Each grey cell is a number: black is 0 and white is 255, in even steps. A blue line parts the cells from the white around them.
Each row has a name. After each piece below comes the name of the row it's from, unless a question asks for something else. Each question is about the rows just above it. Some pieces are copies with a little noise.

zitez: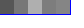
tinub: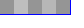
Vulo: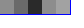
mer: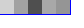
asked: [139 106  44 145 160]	Vulo
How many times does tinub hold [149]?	3

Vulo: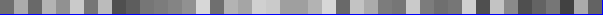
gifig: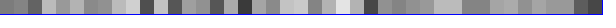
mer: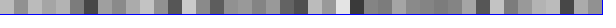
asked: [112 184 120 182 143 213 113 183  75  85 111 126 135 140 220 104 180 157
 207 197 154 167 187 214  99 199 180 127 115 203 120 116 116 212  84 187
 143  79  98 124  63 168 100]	Vulo
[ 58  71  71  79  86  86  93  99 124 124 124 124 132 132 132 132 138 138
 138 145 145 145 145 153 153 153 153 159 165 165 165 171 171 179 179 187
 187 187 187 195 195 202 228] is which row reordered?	mer
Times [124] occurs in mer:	4

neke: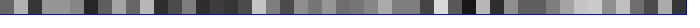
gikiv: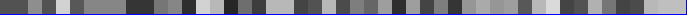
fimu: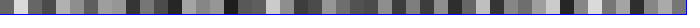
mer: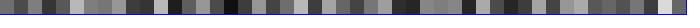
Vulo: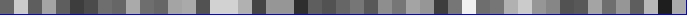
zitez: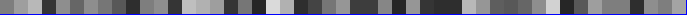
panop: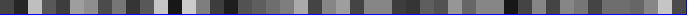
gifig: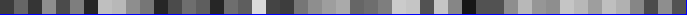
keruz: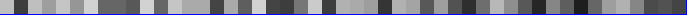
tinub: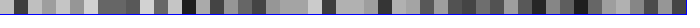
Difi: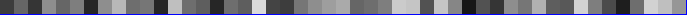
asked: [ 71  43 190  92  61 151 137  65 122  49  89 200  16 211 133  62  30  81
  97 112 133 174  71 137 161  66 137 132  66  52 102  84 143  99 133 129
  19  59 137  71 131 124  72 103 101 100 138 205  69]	panop
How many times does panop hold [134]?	8
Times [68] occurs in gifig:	1
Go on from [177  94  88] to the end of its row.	[210 126  75  30 110 210 191 150]

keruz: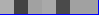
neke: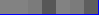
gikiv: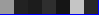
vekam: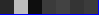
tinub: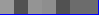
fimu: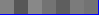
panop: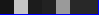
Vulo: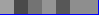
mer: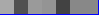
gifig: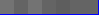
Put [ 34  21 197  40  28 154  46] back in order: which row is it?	gikiv
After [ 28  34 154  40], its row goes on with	[40]
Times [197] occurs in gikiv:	1
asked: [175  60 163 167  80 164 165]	keruz
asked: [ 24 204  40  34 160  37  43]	panop
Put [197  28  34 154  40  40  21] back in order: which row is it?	panop
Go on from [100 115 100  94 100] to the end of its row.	[100]

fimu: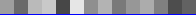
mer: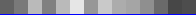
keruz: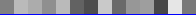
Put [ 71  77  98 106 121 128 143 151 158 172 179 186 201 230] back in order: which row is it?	fimu
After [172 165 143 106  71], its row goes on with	[77]
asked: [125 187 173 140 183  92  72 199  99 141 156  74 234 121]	keruz
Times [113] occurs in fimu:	0
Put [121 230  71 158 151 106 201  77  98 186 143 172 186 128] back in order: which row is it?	keruz
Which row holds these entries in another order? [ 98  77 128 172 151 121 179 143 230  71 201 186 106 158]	fimu

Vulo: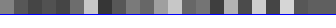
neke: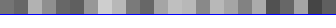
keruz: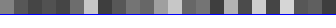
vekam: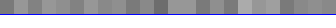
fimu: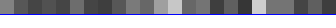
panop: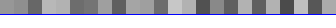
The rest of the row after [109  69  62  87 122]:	[103 159 199 103 116  62  95  54 206 116 116  69  95  62]
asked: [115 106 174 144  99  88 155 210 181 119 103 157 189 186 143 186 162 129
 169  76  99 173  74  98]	neke
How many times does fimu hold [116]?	3
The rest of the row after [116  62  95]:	[ 54 206 116 116  69  95  62]

